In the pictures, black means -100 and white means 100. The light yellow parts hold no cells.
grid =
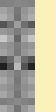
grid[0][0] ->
1
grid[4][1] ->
12
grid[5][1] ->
30
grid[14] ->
[-1, 3, 8, 2, -1]
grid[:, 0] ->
[1, 28, 37, -33, 19, 56, 19, 27, -36, -76, 20, 32, 19, 30, -1, 33]
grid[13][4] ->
30
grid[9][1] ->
-36
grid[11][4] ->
31
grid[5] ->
[56, 30, -20, 30, 54]
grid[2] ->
[37, 22, -10, 21, 36]
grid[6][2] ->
-2
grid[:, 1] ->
[3, 18, 22, -12, 12, 30, 13, 16, -16, -36, 12, 18, 12, 17, 3, 20]
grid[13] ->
[30, 17, -8, 17, 30]
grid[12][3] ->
12
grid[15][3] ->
18
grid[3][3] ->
-13
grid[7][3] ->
17
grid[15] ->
[33, 20, -9, 18, 33]

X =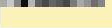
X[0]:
33
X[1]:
56
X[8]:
-31
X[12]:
15
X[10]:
-5

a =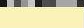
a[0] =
-83
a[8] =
30
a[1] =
49

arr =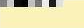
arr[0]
1
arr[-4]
-9
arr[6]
85
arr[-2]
-77

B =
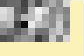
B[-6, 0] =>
-28
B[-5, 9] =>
3
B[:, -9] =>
[-17, 58, 55, 44, -11, -28]
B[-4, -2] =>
43
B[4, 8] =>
57
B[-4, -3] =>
13
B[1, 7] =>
4
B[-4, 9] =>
10
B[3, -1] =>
-7
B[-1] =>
[-37, -28, 4, 17, 12, -53, -22, 58, 0, 66]
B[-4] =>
[68, 55, -11, 42, 49, 77, 27, 13, 43, 10]
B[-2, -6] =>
42
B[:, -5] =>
[-38, 89, 77, 50, -10, -53]
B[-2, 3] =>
-3
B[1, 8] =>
19
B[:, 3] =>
[-47, -38, 42, -89, -3, 17]
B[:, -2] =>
[10, 19, 43, 60, 57, 0]

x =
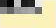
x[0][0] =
-69
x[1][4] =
31
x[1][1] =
-20
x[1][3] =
25

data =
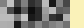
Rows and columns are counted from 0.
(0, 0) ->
1
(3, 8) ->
11
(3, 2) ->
-80
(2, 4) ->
-80
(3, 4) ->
-32
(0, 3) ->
0
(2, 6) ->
15
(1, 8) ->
-27
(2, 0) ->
47
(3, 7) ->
1
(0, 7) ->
-82

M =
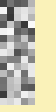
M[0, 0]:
-47
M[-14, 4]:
63
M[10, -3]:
81
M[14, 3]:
17
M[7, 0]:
83
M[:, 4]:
[42, 63, 43, 95, -38, -11, 78, 30, 3, 81, 83, 28, -30, 73, 44]
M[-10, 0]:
-32
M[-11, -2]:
-10
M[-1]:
[73, 67, 83, 17, 44]
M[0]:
[-47, -9, -30, -22, 42]
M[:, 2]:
[-30, 67, 63, -4, -26, 4, 25, -35, 1, 37, 81, 62, 55, 29, 83]
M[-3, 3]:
-26
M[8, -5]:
18
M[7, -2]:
-2
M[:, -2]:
[-22, 79, 82, -56, -10, 56, 19, -2, 83, 59, -11, 3, -26, 88, 17]
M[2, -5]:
-8
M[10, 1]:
7

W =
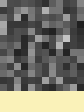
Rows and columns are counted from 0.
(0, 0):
26
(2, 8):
-32
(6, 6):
-71
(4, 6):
-65
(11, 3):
-55
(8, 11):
-3
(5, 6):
-9
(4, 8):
-38
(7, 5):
-40
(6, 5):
-43
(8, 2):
-52
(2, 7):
-40
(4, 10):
-53
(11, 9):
-53
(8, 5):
-51
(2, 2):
24
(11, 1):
-53
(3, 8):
-13
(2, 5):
-38
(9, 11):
-64
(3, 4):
-45
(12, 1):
-51
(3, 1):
-56
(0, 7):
-27
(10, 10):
-26
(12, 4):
14
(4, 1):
-52
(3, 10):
-46
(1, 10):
-52
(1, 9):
-60
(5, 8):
5
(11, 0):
-58
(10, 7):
8
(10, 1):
-4
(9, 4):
-16
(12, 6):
-60

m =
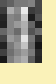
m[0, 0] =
-34
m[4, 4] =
-34
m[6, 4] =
-18
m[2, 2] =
-3
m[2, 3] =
55
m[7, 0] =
-49
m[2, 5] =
-36
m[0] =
[-34, -23, -5, -5, 2, -44]
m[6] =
[-73, -5, 18, 53, -18, -83]
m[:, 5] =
[-44, -45, -36, -74, -15, -65, -83, -68, -72]
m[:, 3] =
[-5, 83, 55, 37, 34, 78, 53, 23, 36]
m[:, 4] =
[2, -53, -77, -21, -34, -7, -18, -4, -27]
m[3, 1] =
4
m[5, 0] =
-47
